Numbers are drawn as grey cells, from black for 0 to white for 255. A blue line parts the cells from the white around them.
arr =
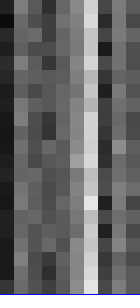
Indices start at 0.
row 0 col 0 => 33
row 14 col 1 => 121
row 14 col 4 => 102
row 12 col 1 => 101
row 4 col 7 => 73
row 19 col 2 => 77
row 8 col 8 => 104
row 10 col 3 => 103
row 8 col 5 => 134
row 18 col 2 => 75
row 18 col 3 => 58
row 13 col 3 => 75
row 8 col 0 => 24
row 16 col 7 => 32
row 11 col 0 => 30
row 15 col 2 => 102
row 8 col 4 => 100
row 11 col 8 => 108
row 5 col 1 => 101
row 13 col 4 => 87
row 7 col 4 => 104
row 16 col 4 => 90
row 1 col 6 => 217
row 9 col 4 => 104
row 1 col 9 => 72
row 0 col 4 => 102
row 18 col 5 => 134
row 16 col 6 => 203
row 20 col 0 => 53
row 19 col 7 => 63
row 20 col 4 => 88
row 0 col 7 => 70
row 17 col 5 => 137
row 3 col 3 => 77
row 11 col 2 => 73
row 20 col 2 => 82

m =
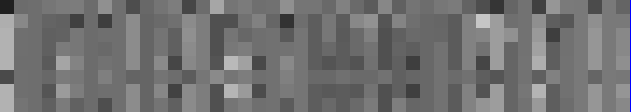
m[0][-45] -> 32
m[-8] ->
[32, 108, 110, 118, 123, 124, 108, 144, 111, 77, 104, 116, 125, 70, 108, 166, 117, 123, 111, 113, 144, 117, 117, 105, 129, 106, 91, 135, 96, 116, 109, 119, 123, 99, 78, 53, 101, 114, 64, 150, 122, 121, 75, 121, 100]
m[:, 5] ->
[124, 64, 119, 119, 131, 119, 125, 97]
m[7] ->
[178, 116, 110, 96, 123, 97, 108, 78, 111, 140, 101, 116, 96, 139, 125, 80, 117, 125, 111, 113, 91, 117, 93, 105, 92, 106, 123, 80, 126, 102, 104, 114, 91, 130, 148, 157, 101, 114, 153, 94, 109, 121, 150, 121, 136]
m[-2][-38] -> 111
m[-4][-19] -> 113
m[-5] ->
[178, 111, 110, 96, 123, 119, 108, 105, 111, 140, 101, 116, 96, 139, 125, 80, 120, 125, 111, 113, 114, 117, 93, 105, 92, 106, 115, 80, 100, 94, 104, 114, 91, 130, 114, 157, 101, 114, 161, 94, 113, 121, 150, 121, 136]
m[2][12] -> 96
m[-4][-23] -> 93
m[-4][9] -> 140
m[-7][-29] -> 80
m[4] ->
[178, 110, 110, 90, 165, 131, 108, 114, 111, 140, 101, 138, 70, 136, 125, 84, 185, 161, 73, 113, 137, 117, 93, 84, 92, 83, 113, 80, 96, 62, 104, 114, 91, 130, 69, 157, 101, 115, 175, 94, 114, 121, 150, 121, 143]
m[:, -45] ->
[32, 174, 178, 178, 178, 74, 178, 178]
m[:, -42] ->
[118, 100, 96, 96, 90, 104, 85, 96]
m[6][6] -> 108
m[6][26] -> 115
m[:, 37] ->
[114, 114, 114, 114, 115, 114, 118, 114]
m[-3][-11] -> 94
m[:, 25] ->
[106, 136, 106, 106, 83, 106, 88, 106]
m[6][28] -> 96
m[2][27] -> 80
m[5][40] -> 113
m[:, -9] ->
[101, 111, 145, 101, 101, 101, 101, 101]
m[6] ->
[178, 111, 110, 85, 155, 125, 108, 111, 111, 140, 101, 135, 66, 139, 125, 80, 181, 154, 76, 113, 122, 117, 93, 89, 92, 88, 115, 80, 96, 63, 104, 114, 91, 130, 83, 157, 101, 118, 180, 94, 113, 121, 150, 121, 149]
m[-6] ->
[178, 111, 110, 96, 98, 119, 108, 111, 111, 140, 101, 116, 96, 144, 125, 80, 117, 103, 111, 113, 89, 117, 93, 119, 90, 106, 128, 80, 96, 106, 104, 103, 91, 130, 133, 157, 145, 114, 153, 62, 113, 121, 150, 121, 136]
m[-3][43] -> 121
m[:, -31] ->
[108, 125, 125, 125, 125, 118, 125, 125]
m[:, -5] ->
[122, 87, 113, 113, 114, 113, 113, 109]

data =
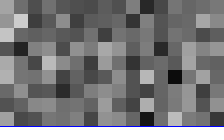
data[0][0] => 164
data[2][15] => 94
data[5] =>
[177, 117, 114, 146, 67, 98, 72, 89, 141, 82, 183, 102, 12, 117, 162, 103]
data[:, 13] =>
[102, 105, 107, 160, 164, 117, 150, 151, 123]
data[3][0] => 84
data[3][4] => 76
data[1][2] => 62
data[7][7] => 156
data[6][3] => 88
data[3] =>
[84, 35, 129, 142, 76, 145, 124, 168, 148, 94, 125, 41, 103, 160, 132, 150]
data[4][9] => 51
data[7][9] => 67
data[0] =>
[164, 110, 78, 113, 86, 79, 75, 92, 80, 126, 40, 72, 117, 102, 109, 120]
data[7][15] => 145
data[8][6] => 70
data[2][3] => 102
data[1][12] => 101
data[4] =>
[170, 116, 71, 186, 139, 111, 61, 155, 112, 51, 98, 107, 89, 164, 104, 97]
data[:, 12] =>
[117, 101, 115, 103, 89, 12, 124, 122, 188]
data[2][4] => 89
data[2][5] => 83
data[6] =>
[105, 144, 84, 88, 43, 87, 126, 141, 128, 82, 66, 101, 124, 150, 63, 120]
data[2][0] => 196

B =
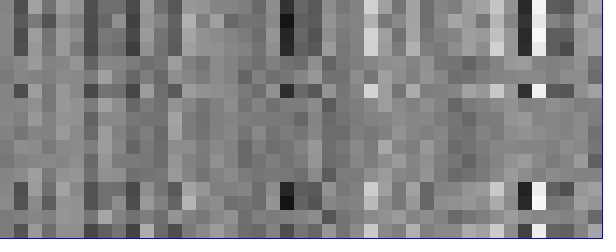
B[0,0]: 132
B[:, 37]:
[41, 52, 42, 45, 155, 137, 49, 130, 152, 146, 133, 155, 140, 34, 41, 140, 66]
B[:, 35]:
[197, 182, 192, 209, 131, 132, 200, 137, 124, 123, 134, 132, 137, 201, 171, 141, 203]
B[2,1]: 76
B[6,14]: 146
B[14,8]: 140
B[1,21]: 96
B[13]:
[135, 79, 155, 111, 163, 137, 83, 113, 110, 73, 142, 116, 89, 163, 150, 128, 128, 133, 109, 140, 38, 93, 89, 146, 120, 128, 204, 159, 120, 161, 102, 130, 132, 148, 153, 201, 144, 34, 237, 98, 80, 151, 159]
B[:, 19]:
[141, 137, 149, 143, 127, 112, 145, 112, 121, 115, 110, 126, 120, 140, 148, 123, 130]
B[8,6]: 99
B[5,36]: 134
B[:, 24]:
[119, 128, 122, 119, 119, 114, 118, 119, 115, 108, 119, 114, 123, 120, 128, 116, 115]
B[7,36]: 146
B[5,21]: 133
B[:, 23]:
[141, 148, 142, 155, 100, 113, 148, 91, 106, 109, 110, 108, 91, 146, 134, 85, 150]
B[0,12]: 87
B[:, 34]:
[162, 119, 153, 141, 117, 126, 152, 128, 123, 130, 124, 120, 122, 153, 141, 127, 160]
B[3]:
[134, 80, 152, 118, 153, 125, 74, 116, 108, 62, 145, 114, 91, 159, 146, 144, 135, 130, 115, 143, 41, 97, 88, 155, 119, 130, 208, 155, 123, 177, 126, 121, 141, 159, 141, 209, 150, 45, 232, 93, 75, 150, 160]
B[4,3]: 131
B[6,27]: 157
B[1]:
[135, 90, 122, 84, 140, 128, 78, 103, 143, 64, 148, 131, 98, 176, 127, 159, 104, 115, 114, 137, 21, 96, 91, 148, 128, 132, 177, 120, 136, 163, 111, 138, 165, 153, 119, 182, 133, 52, 230, 131, 115, 163, 144]
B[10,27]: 168
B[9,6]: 106
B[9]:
[130, 118, 132, 130, 153, 138, 106, 156, 129, 112, 126, 105, 159, 124, 115, 128, 135, 117, 136, 115, 124, 117, 134, 109, 108, 126, 120, 129, 147, 134, 128, 134, 116, 114, 130, 123, 140, 146, 140, 135, 131, 139, 113]
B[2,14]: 145
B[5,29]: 128
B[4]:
[127, 136, 154, 131, 135, 149, 99, 134, 133, 123, 111, 117, 157, 129, 117, 139, 131, 119, 112, 127, 113, 108, 142, 100, 119, 126, 134, 142, 144, 132, 146, 118, 116, 100, 117, 131, 152, 155, 131, 128, 132, 146, 115]
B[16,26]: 201
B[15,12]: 148
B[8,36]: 147
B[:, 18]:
[105, 114, 109, 115, 112, 128, 110, 131, 122, 136, 126, 115, 118, 109, 108, 127, 104]
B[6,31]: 128
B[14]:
[138, 83, 138, 93, 148, 146, 83, 113, 140, 77, 153, 129, 100, 181, 135, 141, 112, 116, 108, 148, 19, 99, 84, 134, 128, 131, 186, 140, 120, 152, 103, 141, 145, 150, 141, 171, 138, 41, 248, 117, 122, 158, 149]

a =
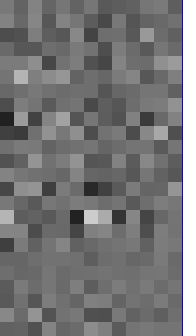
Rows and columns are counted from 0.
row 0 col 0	121
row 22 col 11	95
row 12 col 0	131
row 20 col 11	108
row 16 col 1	132
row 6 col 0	104
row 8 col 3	132
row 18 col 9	103
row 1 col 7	73
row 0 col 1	99
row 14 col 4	113
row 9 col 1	59
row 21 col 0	89
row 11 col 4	124
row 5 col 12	127
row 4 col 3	71
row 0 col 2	131
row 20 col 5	126
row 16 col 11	125
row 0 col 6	118
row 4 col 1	123
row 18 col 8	112
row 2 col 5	136
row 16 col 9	126
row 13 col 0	71
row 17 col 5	97
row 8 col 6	118
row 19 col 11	118
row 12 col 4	103
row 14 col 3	119
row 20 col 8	124
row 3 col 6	114
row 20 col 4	106
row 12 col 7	99
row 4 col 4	114
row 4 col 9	110
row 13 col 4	123
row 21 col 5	101
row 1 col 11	105

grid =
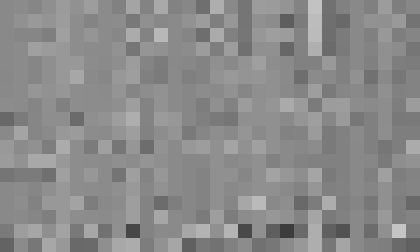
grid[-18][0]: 137
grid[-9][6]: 140
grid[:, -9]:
[131, 123, 131, 130, 129, 110, 131, 155, 149, 131, 136, 131, 142, 131, 105, 131, 106, 152]
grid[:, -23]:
[139, 139, 139, 139, 138, 135, 139, 140, 146, 139, 160, 139, 139, 139, 137, 139, 113, 143]
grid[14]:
[137, 141, 130, 152, 152, 163, 125, 137, 140, 158, 131, 108, 126, 135, 131, 144, 134, 167, 186, 137, 142, 105, 124, 173, 127, 133, 119, 144, 126, 104]
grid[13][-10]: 138
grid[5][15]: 147
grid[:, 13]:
[135, 146, 133, 140, 135, 128, 135, 135, 135, 122, 152, 135, 135, 135, 135, 135, 166, 96]
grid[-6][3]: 112
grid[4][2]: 134
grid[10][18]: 160
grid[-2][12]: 138
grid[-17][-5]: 137
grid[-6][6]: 151
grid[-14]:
[137, 139, 134, 143, 152, 152, 140, 138, 142, 156, 132, 124, 137, 135, 131, 144, 137, 147, 159, 141, 138, 129, 129, 153, 129, 137, 128, 144, 126, 124]
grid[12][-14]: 144
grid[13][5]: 141
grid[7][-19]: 146
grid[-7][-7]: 129
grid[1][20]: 94
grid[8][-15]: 122
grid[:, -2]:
[126, 153, 126, 140, 126, 119, 129, 126, 121, 126, 126, 142, 126, 129, 126, 126, 197, 106]
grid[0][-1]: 135
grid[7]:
[140, 139, 133, 143, 128, 141, 140, 140, 143, 158, 131, 146, 138, 135, 125, 144, 130, 156, 144, 149, 170, 155, 123, 156, 157, 140, 138, 141, 126, 156]
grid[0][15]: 174
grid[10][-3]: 118
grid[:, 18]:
[156, 144, 151, 144, 159, 149, 143, 144, 144, 138, 160, 144, 144, 144, 186, 144, 144, 113]
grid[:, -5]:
[137, 137, 137, 137, 137, 145, 137, 140, 119, 138, 137, 137, 137, 137, 133, 137, 137, 137]
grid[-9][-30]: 137
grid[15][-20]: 131
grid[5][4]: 152
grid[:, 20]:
[148, 94, 156, 103, 138, 138, 137, 170, 138, 130, 138, 138, 151, 138, 142, 145, 60, 138]
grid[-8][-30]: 153
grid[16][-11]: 94
